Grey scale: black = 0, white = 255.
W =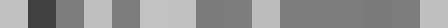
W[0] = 193
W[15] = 192
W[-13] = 191
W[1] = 64
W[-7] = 188

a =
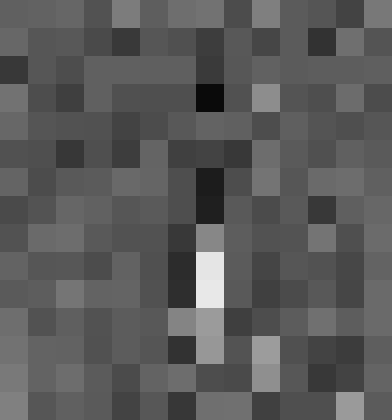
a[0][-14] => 96
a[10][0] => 90
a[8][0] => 82
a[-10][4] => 61
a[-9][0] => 100
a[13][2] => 109
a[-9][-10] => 105
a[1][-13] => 86
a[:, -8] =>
[110, 80, 95, 79, 88, 64, 78, 78, 56, 44, 46, 132, 50, 109, 55]
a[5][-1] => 90
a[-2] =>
[121, 99, 109, 91, 75, 99, 109, 77, 74, 143, 87, 56, 67, 100]
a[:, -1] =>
[120, 84, 95, 76, 86, 90, 96, 103, 107, 99, 106, 106, 94, 100, 91]
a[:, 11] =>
[85, 50, 93, 78, 84, 80, 106, 56, 116, 82, 88, 112, 67, 56, 79]
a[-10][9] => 109
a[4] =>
[103, 85, 82, 81, 67, 76, 88, 99, 96, 77, 95, 84, 79, 86]
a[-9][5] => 101
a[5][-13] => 79
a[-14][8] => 88
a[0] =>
[96, 98, 102, 82, 124, 94, 110, 114, 76, 127, 91, 85, 67, 120]
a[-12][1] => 77
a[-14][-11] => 74
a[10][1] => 93
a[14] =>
[128, 86, 96, 90, 67, 87, 55, 111, 112, 64, 79, 79, 154, 91]
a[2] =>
[56, 86, 77, 96, 96, 95, 95, 58, 87, 97, 91, 93, 93, 95]
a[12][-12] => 98
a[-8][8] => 89
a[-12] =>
[114, 77, 63, 96, 80, 79, 79, 10, 81, 141, 84, 78, 108, 76]
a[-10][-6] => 56
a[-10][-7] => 67

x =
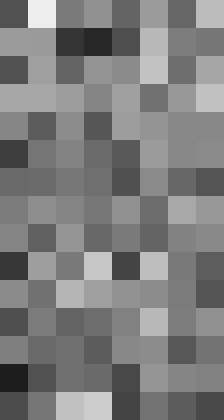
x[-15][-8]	81
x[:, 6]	[102, 125, 110, 152, 136, 135, 103, 168, 130, 121, 123, 125, 87, 133, 92]
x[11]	[79, 124, 99, 110, 129, 184, 125, 144]
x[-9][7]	84
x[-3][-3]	140
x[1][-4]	78
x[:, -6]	[122, 53, 100, 157, 140, 131, 119, 132, 149, 121, 181, 99, 112, 112, 192]
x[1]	[155, 154, 53, 39, 78, 184, 125, 118]
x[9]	[55, 158, 121, 198, 68, 190, 121, 93]
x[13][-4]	72
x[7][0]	123
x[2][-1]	166
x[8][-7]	96
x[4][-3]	148
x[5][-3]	155
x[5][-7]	117
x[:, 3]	[145, 39, 147, 132, 86, 107, 111, 119, 104, 198, 159, 110, 92, 106, 204]
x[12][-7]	105
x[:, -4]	[100, 78, 139, 160, 157, 89, 80, 145, 122, 68, 146, 129, 136, 72, 68]
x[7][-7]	141
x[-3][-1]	115
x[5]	[62, 117, 131, 107, 89, 155, 135, 138]
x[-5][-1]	84

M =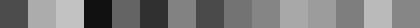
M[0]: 76
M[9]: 133
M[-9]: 130
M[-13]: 194
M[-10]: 48

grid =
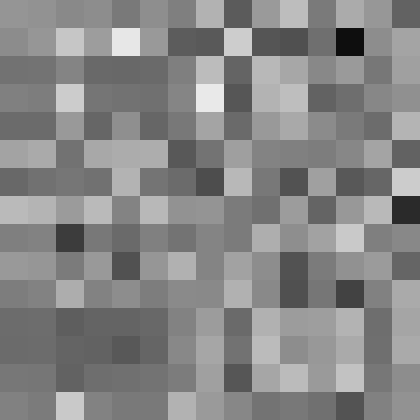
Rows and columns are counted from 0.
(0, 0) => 149
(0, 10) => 189
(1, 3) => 157
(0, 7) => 178
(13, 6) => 124
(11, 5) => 104
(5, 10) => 128
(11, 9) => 177
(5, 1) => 170
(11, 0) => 108
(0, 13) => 151
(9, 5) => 150
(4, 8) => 106
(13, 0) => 119
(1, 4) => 231
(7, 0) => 186
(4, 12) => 122
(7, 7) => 148
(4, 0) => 107
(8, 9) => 174
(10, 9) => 137
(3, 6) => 133
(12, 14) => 170
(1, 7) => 89
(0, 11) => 122
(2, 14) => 160
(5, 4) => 172
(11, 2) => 94
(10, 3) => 130
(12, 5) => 101
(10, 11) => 118
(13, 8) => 86
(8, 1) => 130
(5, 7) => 115

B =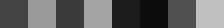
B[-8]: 68
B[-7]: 154
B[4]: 28
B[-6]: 59

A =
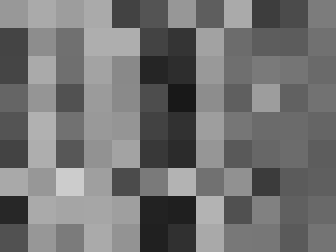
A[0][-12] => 152
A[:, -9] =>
[170, 174, 163, 155, 153, 146, 159, 166, 170]
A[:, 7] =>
[94, 162, 153, 141, 158, 150, 113, 179, 169]
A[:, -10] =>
[157, 112, 111, 81, 113, 87, 204, 165, 123]
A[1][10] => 92
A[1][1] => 141
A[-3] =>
[169, 151, 204, 159, 75, 122, 179, 113, 145, 59, 91, 95]
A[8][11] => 116
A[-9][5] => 84
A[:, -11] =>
[170, 141, 170, 149, 177, 174, 151, 170, 151]
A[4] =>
[84, 177, 113, 153, 149, 66, 49, 158, 118, 107, 107, 101]
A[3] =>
[101, 149, 81, 155, 138, 77, 24, 141, 95, 157, 97, 114]
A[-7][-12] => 69
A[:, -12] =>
[152, 68, 69, 101, 84, 67, 169, 39, 81]
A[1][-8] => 174
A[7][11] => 105
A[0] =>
[152, 170, 157, 170, 66, 84, 151, 94, 170, 61, 75, 124]
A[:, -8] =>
[66, 174, 137, 138, 149, 163, 75, 159, 147]
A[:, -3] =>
[61, 93, 122, 157, 107, 103, 59, 129, 119]

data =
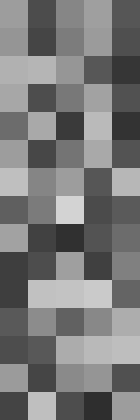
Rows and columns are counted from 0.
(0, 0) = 157
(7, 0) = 95
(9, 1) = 77
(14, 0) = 68
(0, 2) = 134
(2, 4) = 54
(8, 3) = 83
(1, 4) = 79
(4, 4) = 51
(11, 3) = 136
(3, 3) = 162
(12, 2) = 172
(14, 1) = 191
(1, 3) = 155
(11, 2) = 97
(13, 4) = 80
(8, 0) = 162
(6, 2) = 157
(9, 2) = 159
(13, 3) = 149
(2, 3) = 87
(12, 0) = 77

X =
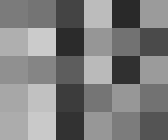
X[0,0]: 123
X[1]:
[175, 203, 43, 150, 114, 74]
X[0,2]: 68
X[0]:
[123, 116, 68, 188, 41, 155]
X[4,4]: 124
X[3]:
[167, 193, 60, 117, 151, 114]
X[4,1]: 201
